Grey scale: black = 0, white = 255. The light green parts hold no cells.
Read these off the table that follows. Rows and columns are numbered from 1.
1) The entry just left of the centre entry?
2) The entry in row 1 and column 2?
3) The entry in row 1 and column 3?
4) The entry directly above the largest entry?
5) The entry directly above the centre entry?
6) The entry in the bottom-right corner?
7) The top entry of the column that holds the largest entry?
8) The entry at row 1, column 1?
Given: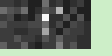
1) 72
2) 60
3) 47
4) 84
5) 247
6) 47
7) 110
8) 60

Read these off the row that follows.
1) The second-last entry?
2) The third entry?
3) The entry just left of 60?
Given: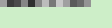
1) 106
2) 75
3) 160

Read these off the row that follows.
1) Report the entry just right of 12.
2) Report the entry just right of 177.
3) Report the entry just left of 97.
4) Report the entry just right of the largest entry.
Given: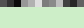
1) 151
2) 222
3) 38
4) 124

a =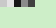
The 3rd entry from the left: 23
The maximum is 228
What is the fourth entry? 139

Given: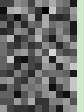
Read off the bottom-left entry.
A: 154
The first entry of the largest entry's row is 110
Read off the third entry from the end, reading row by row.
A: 27
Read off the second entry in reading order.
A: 68
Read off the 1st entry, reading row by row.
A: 68
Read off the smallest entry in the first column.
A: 15
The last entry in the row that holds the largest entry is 82
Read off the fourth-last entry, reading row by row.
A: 98
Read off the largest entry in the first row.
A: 170
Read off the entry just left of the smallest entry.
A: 52
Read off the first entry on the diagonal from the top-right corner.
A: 27
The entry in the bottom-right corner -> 154
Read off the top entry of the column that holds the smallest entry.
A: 126
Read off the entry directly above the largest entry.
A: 110
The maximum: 213
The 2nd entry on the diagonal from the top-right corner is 82
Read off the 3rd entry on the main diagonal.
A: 15
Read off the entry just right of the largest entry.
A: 98
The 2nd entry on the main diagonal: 170
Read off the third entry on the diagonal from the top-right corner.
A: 40

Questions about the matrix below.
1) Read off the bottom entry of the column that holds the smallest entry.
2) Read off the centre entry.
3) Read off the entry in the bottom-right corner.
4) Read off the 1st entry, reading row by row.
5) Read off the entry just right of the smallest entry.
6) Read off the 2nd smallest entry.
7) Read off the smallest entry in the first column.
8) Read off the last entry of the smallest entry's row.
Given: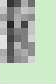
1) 95
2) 126
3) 211
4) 211
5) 171
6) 53
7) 155
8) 197

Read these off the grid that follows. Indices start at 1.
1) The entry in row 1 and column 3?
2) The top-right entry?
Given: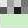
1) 206
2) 117

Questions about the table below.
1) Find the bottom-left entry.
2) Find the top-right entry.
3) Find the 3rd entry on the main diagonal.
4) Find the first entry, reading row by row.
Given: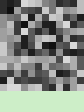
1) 189
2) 189
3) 103
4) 45

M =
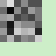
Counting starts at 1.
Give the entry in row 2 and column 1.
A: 108
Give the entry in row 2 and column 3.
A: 138
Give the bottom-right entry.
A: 207
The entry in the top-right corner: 80
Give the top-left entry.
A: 168
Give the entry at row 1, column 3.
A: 80
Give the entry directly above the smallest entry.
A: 223
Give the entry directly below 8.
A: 168
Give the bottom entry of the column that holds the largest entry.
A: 181
